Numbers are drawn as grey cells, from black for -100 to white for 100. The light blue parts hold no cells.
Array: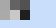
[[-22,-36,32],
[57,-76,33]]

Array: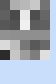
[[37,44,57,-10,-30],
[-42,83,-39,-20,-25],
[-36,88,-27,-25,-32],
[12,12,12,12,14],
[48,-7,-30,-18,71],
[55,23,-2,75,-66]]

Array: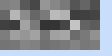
[[4,-30,-44,18,6,-5,-33,-21,-38,0],
[43,9,-19,-4,46,40,-51,-50,-47,-19],
[-53,28,-4,-60,-59,-46,54,-22,-28,-50],
[25,18,27,-9,26,30,-15,-5,14,-2],
[-7,4,1,-12,-8,-5,3,-6,-3,-9]]

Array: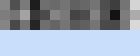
[[-37,-4,-77,-13,-17,-9,-24,-19,-9,-39,-51,-9,66,6],
[-9,28,-56,-41,4,-5,-47,-40,3,-35,-85,-2,34,-2],
[-43,-9,-71,-13,-21,-8,-30,-25,-8,-42,-43,-5,70,4]]

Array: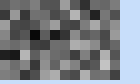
[[-11,-17,-1,-33,-35,23,-30,-62,-15,-19,-3,-26],
[19,-57,-11,-14,-42,-27,41,-27,-73,-7,-37,-55],
[-42,-46,-35,-3,23,-42,-47,-2,32,-14,13,23],
[-46,-33,-94,-27,-81,-59,9,-30,-20,-43,21,5],
[-16,-7,-50,-53,-14,-16,36,28,9,-38,-19,-7],
[-81,42,-26,6,-15,-21,-51,0,-45,38,-34,-76],
[-14,4,-56,13,-22,24,2,-42,-32,53,-13,6],
[-7,-58,-39,24,36,-31,-41,37,-12,-8,-49,-1]]

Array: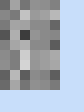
[[28,-8,14,11,1,-17],
[-4,52,21,26,44,6],
[29,27,9,9,-20,-4],
[37,-53,16,8,6,-34],
[30,39,8,8,-28,1],
[-1,61,19,24,33,9],
[-1,66,18,24,31,11],
[44,-27,9,3,-26,-24],
[30,-8,13,9,-4,-17]]

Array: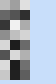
[[25,76,48],
[-34,-63,-19],
[89,35,-58],
[50,66,11],
[-77,-17,69],
[70,39,-35],
[-78,-12,72],
[-74,-26,57]]

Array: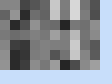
[[5,-46,-33,-21,57,-2,69,-10,-36,4],
[16,-66,-14,-22,54,-4,69,-3,-39,-22],
[-68,-38,14,-13,-16,-71,-6,-12,11,0],
[-15,-10,0,-6,25,-1,44,-9,8,-5],
[-51,-56,-5,1,-1,-2,59,-12,-31,4],
[-66,-58,-3,1,-34,-10,55,4,-29,12],
[-67,-52,10,-6,22,-71,-40,8,25,15]]

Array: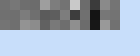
[[-7,-14,-15,24,-2,-10,58,-15,-54,8,-9,-11],
[-13,-3,-13,-29,-26,-2,-52,-12,-84,-7,-10,-12],
[-13,15,10,-24,-5,-14,12,-15,-82,20,-11,-9]]
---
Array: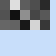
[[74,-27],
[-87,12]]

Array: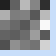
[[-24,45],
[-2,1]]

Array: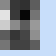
[[-57,-62],
[-55,-95]]

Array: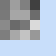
[[24,0],
[30,30]]

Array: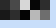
[[-43,69],
[-65,-97]]

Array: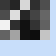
[[-71,69],
[73,-70]]

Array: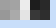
[[28,85],
[33,79]]
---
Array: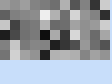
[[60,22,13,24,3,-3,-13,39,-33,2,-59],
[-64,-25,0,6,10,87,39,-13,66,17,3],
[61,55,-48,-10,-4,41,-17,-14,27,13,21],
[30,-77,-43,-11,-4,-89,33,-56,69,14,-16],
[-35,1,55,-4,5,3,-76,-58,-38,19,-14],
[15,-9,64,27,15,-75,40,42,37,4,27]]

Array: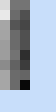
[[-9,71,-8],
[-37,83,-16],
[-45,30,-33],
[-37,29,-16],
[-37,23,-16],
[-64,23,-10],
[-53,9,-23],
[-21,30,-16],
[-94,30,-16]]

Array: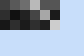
[[-33,-50,-30,-14,45,-34],
[-79,-64,-87,-73,-46,31],
[61,-82,-64,-79,-63,-75]]

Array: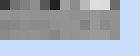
[[-16,-58,-9,1,11,-32,-74,26,10,45,75,73],
[14,16,13,17,15,14,16,15,14,16,18,14],
[13,4,7,11,10,10,14,16,16,3,19,9],
[12,8,13,14,15,11,7,16,15,18,21,21]]

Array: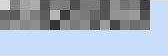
[[-49,69,0,29,36,-33,0,-3,-39,-6,-5,-34,13,-10,-2],
[-38,-21,-29,20,-1,-28,43,-52,2,-5,-20,-34,15,16,21],
[-8,0,18,7,11,-20,-60,10,-4,8,-31,22,-45,-3,-14]]

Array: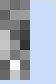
[[-2,7,-14],
[23,-23,21],
[-37,-4,-4],
[-48,52,-27],
[-60,55,16],
[14,40,-7],
[-20,-27,94],
[1,-20,55]]

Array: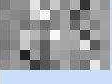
[[16,-2,13,14,79,5,57,7,37,-59,41],
[27,11,7,2,65,91,3,29,-42,2,29],
[29,3,15,-9,9,-14,4,28,-17,30,0],
[27,1,11,61,42,9,94,31,34,-45,39],
[15,-6,6,58,11,-27,33,31,29,77,-30],
[24,3,20,-73,22,-26,29,24,10,16,13],
[21,11,20,11,-53,-33,-10,31,5,-10,80]]

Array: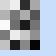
[[32,69,87,-65],
[-34,40,-7,36],
[-9,96,-14,-80],
[13,-4,85,57],
[-96,52,-78,7]]

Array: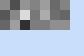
[[3,9,-38,16,3,23,-17],
[-20,-32,7,72,-6,35,-14],
[12,-20,24,-62,-2,-2,12]]
